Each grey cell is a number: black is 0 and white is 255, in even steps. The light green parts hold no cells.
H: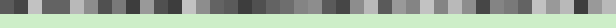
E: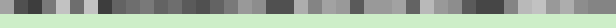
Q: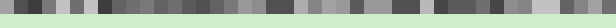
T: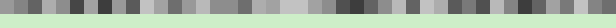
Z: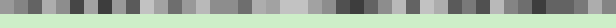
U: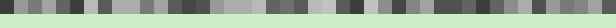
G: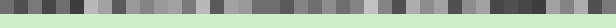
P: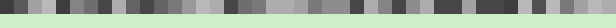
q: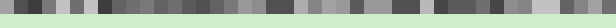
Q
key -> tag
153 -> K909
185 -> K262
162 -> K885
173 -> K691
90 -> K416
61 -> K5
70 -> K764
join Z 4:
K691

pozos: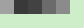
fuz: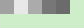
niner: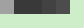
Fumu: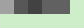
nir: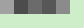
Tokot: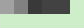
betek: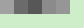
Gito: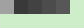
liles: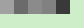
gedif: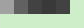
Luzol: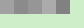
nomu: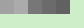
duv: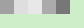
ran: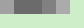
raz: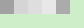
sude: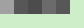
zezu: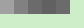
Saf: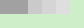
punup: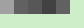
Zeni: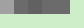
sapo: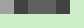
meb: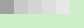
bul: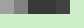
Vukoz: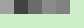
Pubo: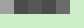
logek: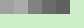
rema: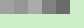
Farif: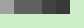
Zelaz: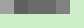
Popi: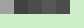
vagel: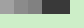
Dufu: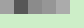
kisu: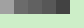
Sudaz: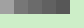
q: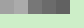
nomu
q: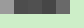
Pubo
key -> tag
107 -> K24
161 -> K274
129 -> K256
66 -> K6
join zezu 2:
K256
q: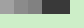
vagel
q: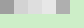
raz

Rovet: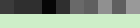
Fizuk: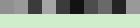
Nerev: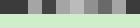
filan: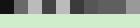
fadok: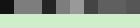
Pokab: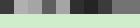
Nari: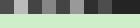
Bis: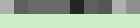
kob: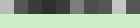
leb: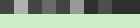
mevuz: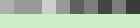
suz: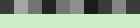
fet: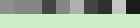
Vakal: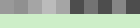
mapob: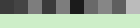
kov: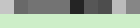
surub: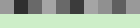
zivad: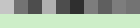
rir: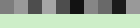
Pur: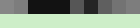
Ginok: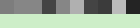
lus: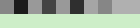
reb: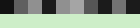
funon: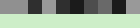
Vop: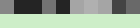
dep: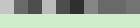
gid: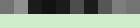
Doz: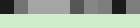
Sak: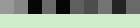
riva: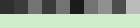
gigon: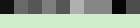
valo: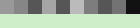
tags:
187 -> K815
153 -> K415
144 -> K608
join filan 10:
K415
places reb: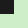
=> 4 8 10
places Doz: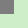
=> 8 10
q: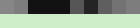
Pur
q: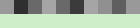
surub
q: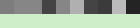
Ginok

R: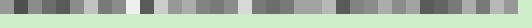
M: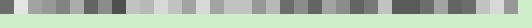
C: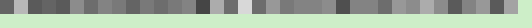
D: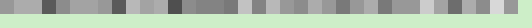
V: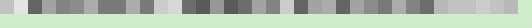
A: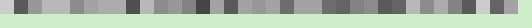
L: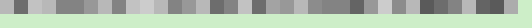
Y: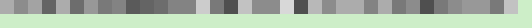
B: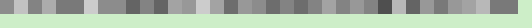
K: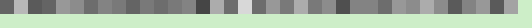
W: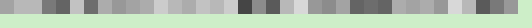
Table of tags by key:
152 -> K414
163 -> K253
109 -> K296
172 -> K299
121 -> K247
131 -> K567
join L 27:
K414
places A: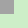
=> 7 16 18 20 22 23 37
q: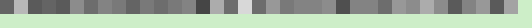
C
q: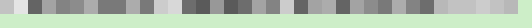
V
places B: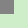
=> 3 11 21 23 25 27
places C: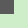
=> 3 5 33 36
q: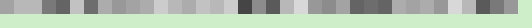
W

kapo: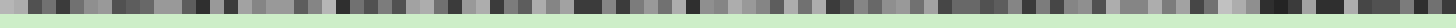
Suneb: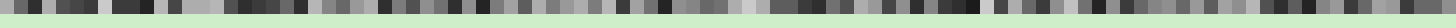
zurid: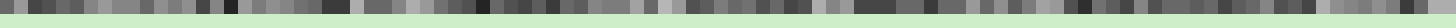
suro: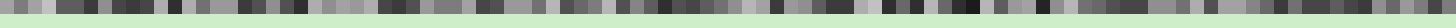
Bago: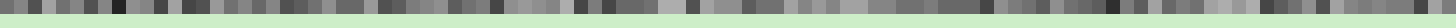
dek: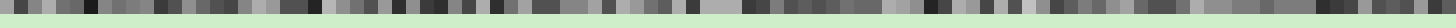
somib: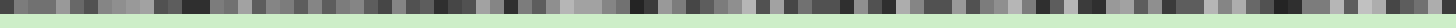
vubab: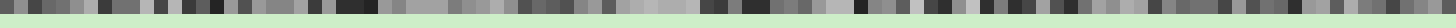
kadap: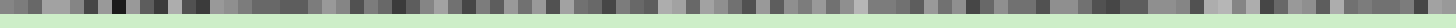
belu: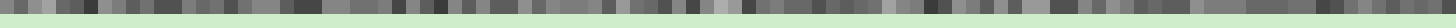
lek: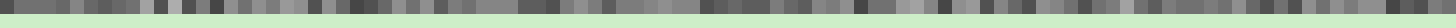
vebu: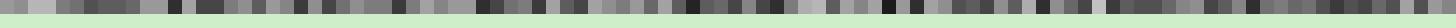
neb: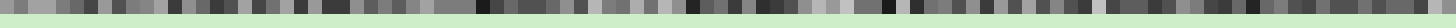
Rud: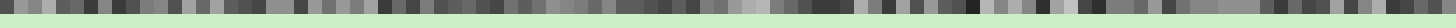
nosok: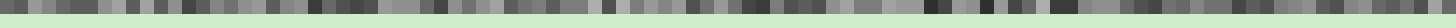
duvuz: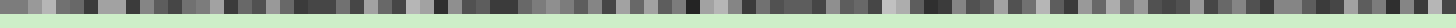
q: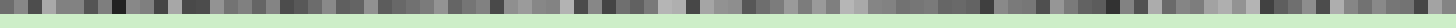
Bago
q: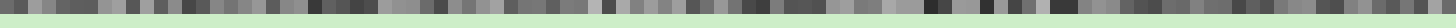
nosok
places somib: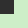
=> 14 15 32 37 61 64 75 79 93
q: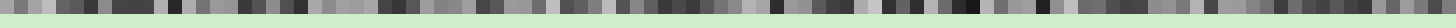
suro
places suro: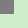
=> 2 32 33 43 102 104
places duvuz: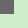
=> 6 18 21 28 38 46 62 79 88
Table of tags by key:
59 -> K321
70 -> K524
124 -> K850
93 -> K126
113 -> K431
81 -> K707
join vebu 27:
K850

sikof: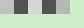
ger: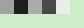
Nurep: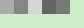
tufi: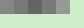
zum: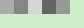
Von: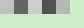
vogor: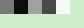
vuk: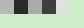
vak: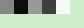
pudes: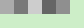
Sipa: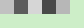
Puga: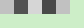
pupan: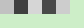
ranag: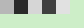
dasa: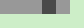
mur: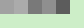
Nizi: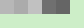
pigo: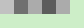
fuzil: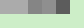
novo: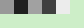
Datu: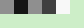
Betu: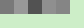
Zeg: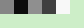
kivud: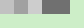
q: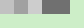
kivud
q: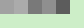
mur
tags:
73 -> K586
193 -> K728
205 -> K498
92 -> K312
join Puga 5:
K728
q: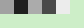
ger
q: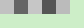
Von
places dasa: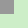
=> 1 2 3 5

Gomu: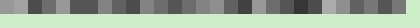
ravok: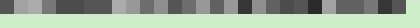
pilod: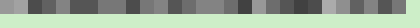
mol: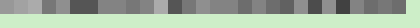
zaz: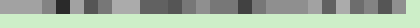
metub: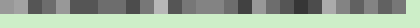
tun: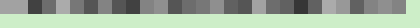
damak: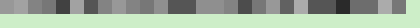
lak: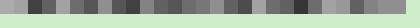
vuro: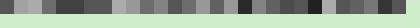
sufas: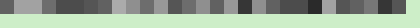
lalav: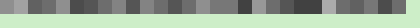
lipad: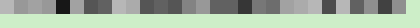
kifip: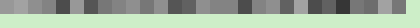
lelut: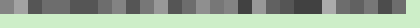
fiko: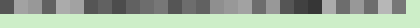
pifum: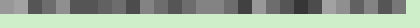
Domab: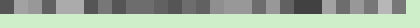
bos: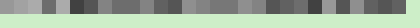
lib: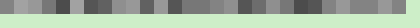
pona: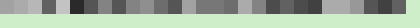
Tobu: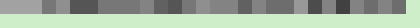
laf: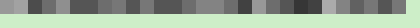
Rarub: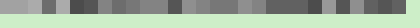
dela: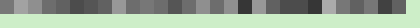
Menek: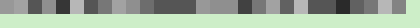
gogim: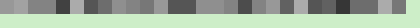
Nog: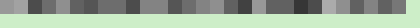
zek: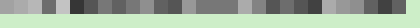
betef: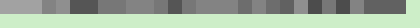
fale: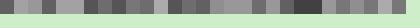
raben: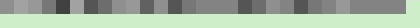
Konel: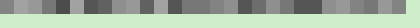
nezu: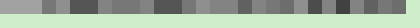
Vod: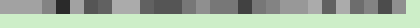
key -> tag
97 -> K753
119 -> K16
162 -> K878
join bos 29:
K753
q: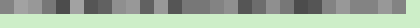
lib
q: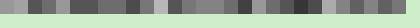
metub

